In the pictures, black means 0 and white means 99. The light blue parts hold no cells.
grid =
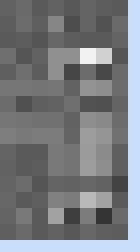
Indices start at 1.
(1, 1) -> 38
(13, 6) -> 72
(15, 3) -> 35
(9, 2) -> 47
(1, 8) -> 35
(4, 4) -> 56
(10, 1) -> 39
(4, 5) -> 56
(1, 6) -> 39
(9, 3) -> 48
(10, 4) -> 47
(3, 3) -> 33
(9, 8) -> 44
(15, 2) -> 41
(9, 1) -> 49
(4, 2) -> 33
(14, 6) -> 48
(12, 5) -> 38
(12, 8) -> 26
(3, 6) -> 35
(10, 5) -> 45
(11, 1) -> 38
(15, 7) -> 37
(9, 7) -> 58
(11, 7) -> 55
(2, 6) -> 39
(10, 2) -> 35
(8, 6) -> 55
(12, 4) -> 39
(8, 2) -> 45
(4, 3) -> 38
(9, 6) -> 61
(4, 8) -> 33
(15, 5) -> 34
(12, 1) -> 39
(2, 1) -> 36
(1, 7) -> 36

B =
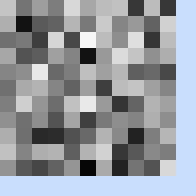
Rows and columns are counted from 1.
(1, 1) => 76
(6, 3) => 69
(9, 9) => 13
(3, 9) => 86
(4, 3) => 36
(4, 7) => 59
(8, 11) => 55
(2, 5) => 70
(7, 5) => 75
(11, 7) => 66
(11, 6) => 2
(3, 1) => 44
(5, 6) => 74
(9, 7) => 69
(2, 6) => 47
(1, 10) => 73
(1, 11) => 21
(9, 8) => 53
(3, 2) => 47
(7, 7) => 60
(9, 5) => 31
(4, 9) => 76
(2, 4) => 38
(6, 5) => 38
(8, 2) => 44
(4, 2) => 32
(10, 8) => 21
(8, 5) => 64
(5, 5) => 48

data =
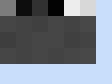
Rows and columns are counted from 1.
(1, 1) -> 48
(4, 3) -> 27
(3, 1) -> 24
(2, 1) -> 27
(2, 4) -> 27
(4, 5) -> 27
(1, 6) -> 84
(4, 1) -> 27

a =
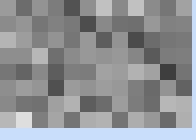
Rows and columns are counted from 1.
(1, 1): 60
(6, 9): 49
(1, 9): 75
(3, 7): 36
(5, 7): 63
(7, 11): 71
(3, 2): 61
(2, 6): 30
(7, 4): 62
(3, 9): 29
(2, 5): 47
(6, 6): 57
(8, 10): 59
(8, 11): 41
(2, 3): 46
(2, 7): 53
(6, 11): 57
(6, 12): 38
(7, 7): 42
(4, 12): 49
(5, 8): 61
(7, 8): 61
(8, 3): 49
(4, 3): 71
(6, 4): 31
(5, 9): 69
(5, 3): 53

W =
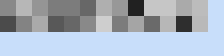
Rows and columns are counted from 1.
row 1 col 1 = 53
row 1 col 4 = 48
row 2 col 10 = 41
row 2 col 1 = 29
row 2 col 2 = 51
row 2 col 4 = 34
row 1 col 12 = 66
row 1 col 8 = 59
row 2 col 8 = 48

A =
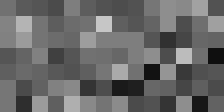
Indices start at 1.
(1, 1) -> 44
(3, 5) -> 40
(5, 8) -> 66
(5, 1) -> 37
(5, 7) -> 46
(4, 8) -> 40
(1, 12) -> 53
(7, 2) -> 18
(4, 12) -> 73
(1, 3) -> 33
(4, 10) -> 55
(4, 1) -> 33
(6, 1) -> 46
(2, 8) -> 37
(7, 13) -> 9
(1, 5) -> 49
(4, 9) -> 49
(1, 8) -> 30
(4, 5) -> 33
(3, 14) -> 39
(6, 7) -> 30
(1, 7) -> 32
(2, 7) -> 77
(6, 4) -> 50
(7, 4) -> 37
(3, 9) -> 49

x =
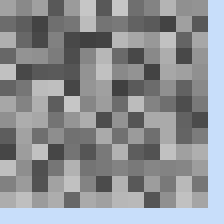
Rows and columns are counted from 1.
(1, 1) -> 63
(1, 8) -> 77
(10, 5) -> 45
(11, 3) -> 31
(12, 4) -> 63
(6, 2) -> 46
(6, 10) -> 42
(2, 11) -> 26
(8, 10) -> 66
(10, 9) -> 36
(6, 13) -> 53
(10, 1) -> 27
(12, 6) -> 51
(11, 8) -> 51
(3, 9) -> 65
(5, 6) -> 57
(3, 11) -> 75
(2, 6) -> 73
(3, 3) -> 28
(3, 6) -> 25
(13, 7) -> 62
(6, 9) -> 35
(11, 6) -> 45
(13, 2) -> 74
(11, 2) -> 55
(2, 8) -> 47
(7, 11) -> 43
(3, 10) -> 59
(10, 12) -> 62
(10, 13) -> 68
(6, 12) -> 38
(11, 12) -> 52
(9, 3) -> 43
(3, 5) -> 28
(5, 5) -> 33
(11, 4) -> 46
